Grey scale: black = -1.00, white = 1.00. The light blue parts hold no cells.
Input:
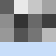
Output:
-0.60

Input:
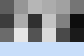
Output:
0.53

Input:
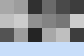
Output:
0.03

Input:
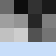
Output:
0.16

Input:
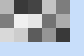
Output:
0.80

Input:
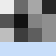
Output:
-0.86
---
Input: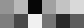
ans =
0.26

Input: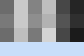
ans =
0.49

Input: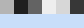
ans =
0.87

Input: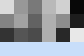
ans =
0.45

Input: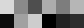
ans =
0.35

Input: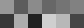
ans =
-0.19

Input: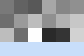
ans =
0.31

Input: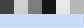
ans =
-0.83
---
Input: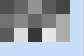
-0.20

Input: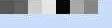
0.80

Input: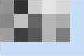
-0.22

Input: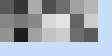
0.69

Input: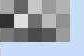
-0.13

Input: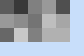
-0.09
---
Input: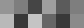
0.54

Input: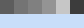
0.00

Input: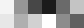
0.64

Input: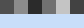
-0.66

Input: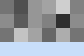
0.28

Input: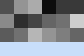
0.43

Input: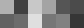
0.75
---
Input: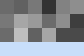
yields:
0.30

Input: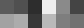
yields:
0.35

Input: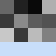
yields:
0.08

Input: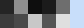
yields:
-0.43

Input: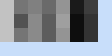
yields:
-0.36

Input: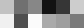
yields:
-0.38

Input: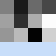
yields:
-0.63

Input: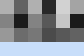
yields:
-0.79

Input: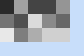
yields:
-0.37

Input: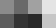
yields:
-0.59
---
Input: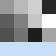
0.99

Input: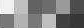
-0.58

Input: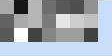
0.51

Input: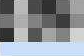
0.09

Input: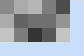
0.16

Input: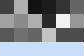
0.18
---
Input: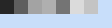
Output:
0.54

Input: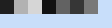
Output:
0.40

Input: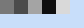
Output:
0.29

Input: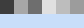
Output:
0.48

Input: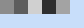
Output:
0.28

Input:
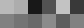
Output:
0.45
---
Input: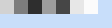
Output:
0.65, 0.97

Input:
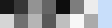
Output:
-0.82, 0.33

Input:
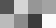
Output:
-0.35, 0.96

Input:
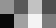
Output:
0.16, -0.02

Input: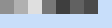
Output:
0.12, -0.42

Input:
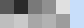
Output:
-0.31, 0.22

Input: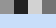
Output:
0.16, -0.10
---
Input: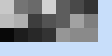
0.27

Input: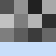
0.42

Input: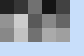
0.07

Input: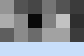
0.52

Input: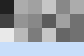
0.26

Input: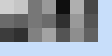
0.20

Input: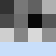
-0.94

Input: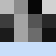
-0.33
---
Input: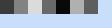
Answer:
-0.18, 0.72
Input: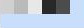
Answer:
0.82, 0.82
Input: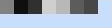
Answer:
0.62, 0.62
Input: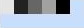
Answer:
-0.20, 0.79
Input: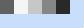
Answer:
0.56, 0.92
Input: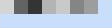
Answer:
0.41, 0.66
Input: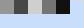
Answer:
0.62, 0.62
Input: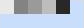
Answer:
0.21, 0.82
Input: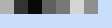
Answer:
-0.25, 0.67
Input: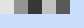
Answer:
-0.57, 0.78
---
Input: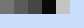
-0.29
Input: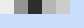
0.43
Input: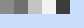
0.08
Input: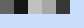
-0.22
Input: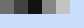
-0.14
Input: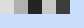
0.38
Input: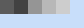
0.17
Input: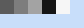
-0.02
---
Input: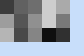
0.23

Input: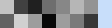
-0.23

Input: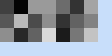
-0.32

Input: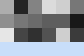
0.12

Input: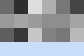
0.21

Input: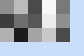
-0.52

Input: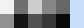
0.14

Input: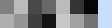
0.37

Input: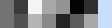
-0.10
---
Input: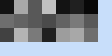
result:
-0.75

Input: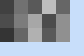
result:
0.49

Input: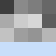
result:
-0.02

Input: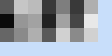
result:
-0.55

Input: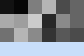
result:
-0.41

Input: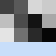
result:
0.69

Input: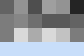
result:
0.15

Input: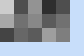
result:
-0.64
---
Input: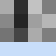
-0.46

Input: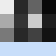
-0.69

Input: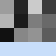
0.06

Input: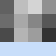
0.41

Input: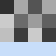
-0.53

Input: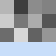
0.69
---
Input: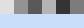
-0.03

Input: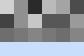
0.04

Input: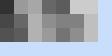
0.50

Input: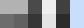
-0.66

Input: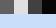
-0.95

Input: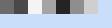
0.62

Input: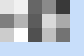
-0.10
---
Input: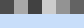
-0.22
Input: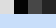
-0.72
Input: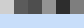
-0.01
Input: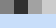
0.60
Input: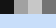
-0.10
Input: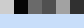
-0.62
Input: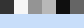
-0.21
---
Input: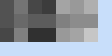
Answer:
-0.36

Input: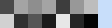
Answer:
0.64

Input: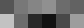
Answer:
0.52

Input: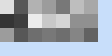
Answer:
-0.59

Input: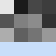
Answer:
-0.34

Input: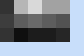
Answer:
-0.52

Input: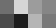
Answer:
-0.41

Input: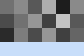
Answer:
-0.41

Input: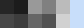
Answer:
-0.44
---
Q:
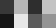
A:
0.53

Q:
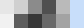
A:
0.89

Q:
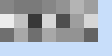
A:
-0.13

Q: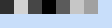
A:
-0.45

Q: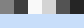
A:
-0.51

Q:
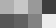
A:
-0.52
